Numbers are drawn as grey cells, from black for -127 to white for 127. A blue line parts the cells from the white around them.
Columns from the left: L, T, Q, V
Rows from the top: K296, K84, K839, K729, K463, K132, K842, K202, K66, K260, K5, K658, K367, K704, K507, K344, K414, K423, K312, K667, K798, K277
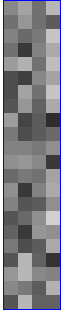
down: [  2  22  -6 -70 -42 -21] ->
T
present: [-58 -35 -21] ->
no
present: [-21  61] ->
no
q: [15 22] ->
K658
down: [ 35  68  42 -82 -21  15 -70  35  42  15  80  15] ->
V

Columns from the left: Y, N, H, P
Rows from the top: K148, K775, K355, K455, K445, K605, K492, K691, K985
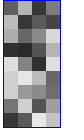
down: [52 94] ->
P
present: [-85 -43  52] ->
yes
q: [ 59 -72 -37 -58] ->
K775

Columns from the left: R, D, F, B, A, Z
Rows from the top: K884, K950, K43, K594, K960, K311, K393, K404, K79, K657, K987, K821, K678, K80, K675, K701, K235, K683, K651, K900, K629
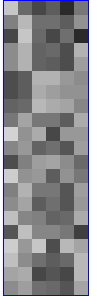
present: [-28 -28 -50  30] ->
no
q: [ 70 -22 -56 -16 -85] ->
K43
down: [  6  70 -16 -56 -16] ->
F

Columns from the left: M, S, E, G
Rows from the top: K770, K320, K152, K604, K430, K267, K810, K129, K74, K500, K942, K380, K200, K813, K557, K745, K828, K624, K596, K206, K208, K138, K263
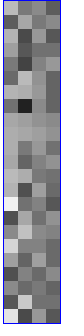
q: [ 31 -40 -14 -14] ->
K604
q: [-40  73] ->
K138
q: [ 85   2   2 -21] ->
K624

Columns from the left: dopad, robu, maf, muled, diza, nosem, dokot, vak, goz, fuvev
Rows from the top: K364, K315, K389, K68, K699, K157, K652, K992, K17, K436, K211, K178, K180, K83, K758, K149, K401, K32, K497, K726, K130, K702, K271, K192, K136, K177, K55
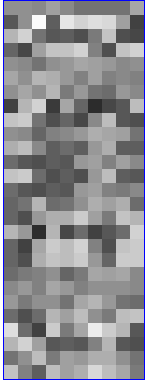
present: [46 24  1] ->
yes
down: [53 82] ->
fuvev
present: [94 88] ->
yes
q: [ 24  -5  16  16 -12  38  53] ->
K702

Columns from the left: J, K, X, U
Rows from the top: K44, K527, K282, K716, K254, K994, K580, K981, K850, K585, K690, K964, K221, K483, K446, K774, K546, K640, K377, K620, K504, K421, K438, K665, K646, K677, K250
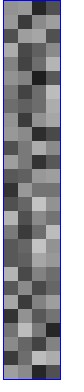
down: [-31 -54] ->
K
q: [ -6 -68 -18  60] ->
K546
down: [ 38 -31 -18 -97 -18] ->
X

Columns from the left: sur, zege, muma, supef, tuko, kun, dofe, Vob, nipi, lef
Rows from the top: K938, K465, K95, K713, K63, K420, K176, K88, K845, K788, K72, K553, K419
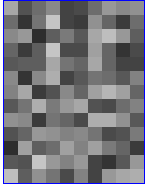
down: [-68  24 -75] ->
nipi
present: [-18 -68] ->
no

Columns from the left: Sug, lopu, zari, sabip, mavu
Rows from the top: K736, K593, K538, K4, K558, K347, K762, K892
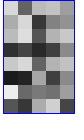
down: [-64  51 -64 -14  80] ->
sabip
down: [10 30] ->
mavu
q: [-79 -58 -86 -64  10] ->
K4
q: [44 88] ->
K593
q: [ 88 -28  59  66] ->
K736
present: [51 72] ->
yes
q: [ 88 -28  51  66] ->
K558

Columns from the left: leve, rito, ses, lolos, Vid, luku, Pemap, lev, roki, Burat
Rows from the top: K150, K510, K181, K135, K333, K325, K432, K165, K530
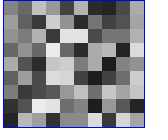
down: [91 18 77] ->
Burat
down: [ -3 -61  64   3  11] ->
luku

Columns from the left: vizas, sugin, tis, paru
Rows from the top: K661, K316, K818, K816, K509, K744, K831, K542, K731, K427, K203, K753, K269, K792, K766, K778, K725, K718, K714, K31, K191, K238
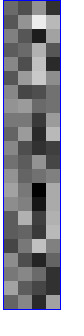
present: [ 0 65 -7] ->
no
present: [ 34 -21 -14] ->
no
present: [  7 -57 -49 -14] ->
yes

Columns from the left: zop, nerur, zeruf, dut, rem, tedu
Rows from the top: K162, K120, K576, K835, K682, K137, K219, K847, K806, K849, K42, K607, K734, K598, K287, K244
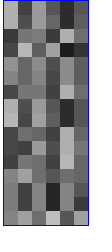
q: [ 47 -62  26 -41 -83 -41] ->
K162
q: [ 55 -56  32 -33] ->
K806

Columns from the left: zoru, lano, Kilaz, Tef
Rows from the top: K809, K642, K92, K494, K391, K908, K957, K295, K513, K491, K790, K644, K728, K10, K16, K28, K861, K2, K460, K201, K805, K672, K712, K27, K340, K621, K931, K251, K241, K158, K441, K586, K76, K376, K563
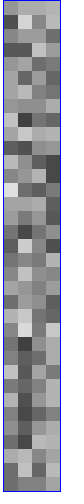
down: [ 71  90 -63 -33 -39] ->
lano
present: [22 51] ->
yes
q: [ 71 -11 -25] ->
K712
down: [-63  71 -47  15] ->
lano

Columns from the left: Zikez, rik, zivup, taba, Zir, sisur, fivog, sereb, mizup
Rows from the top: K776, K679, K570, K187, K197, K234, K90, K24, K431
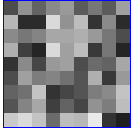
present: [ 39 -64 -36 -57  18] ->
no
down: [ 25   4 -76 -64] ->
taba
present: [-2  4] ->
yes
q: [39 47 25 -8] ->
K570
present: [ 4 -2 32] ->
no
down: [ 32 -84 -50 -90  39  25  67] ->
mizup
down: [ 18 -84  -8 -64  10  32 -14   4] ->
rik

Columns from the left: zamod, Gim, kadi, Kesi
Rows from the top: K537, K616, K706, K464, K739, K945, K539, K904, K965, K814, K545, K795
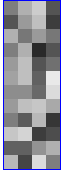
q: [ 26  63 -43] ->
K739
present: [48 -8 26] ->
yes
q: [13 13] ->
K539
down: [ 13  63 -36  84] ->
Gim
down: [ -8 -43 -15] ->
Kesi
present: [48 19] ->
no
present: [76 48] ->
no

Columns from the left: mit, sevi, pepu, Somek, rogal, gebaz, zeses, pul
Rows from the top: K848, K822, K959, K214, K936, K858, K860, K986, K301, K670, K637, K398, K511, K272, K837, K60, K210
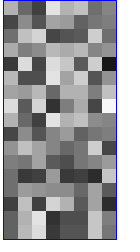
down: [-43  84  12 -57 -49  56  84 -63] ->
pepu
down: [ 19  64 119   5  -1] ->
pul
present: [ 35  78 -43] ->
yes
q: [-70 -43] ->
K210
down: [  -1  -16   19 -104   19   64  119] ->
pul

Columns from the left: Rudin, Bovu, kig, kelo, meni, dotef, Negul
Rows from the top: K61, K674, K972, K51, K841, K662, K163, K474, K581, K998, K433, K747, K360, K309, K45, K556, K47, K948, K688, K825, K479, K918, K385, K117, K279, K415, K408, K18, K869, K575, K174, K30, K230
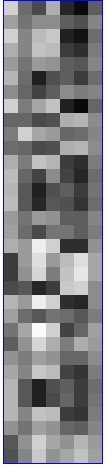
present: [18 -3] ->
yes
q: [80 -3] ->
K474

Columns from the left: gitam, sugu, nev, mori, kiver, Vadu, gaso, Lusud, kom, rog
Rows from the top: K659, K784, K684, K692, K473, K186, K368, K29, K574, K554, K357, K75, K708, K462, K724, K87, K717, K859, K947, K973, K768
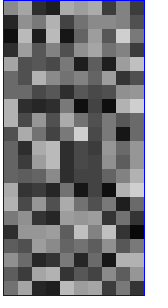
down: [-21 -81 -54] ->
sugu
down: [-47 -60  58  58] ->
mori
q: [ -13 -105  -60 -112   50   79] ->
K462
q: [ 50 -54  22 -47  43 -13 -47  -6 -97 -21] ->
K724
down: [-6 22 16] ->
Lusud
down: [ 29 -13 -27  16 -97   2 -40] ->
Vadu

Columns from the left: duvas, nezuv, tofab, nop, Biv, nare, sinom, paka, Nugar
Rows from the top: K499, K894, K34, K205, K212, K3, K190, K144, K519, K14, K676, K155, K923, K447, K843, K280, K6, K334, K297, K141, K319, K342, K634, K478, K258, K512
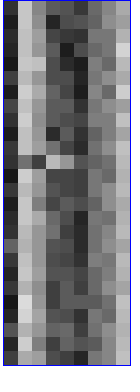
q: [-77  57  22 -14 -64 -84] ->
K6
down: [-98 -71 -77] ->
duvas
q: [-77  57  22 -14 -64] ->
K6

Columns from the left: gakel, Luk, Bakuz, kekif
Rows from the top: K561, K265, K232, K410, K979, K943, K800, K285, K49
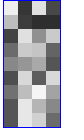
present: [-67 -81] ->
yes
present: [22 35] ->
no
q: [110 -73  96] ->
K561

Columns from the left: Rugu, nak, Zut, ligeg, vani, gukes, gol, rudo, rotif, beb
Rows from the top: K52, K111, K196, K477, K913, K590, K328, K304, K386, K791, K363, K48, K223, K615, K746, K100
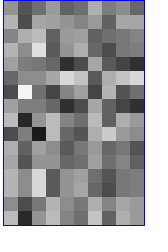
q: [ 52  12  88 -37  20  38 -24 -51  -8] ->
K615
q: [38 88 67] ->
K590
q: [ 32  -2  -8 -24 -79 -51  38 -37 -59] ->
K913

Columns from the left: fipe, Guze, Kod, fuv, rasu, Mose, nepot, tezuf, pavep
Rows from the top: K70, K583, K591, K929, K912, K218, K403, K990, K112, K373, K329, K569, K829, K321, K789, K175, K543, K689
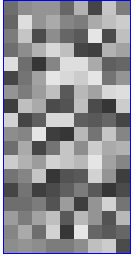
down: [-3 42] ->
Guze
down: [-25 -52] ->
pavep
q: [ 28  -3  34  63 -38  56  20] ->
K175
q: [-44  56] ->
K175
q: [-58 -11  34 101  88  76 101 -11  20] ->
K218
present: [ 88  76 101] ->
yes

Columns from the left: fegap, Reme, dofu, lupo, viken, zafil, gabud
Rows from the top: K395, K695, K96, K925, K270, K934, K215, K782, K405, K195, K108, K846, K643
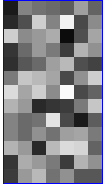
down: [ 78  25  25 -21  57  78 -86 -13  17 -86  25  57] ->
dofu
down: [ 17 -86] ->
dofu
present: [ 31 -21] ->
no
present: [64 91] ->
no
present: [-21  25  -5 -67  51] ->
yes

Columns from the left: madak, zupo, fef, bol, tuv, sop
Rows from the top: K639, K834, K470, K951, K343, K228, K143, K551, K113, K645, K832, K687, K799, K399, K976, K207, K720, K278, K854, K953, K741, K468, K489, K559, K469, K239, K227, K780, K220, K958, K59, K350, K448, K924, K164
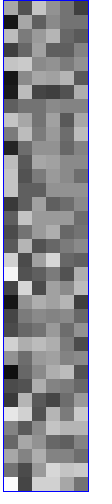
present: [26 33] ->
yes
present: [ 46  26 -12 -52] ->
no
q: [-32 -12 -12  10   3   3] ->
K551
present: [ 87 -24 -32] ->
yes
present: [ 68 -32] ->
yes
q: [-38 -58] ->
K220
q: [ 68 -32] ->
K399

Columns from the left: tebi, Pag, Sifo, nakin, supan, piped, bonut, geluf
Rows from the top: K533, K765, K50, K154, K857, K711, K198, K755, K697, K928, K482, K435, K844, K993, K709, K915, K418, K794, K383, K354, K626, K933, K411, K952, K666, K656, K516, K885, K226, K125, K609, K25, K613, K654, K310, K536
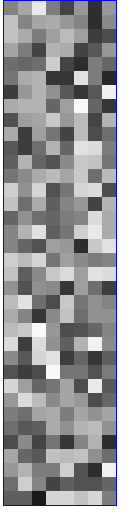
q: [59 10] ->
K226
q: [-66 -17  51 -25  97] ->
K482
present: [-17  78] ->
yes
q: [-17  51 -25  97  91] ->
K482

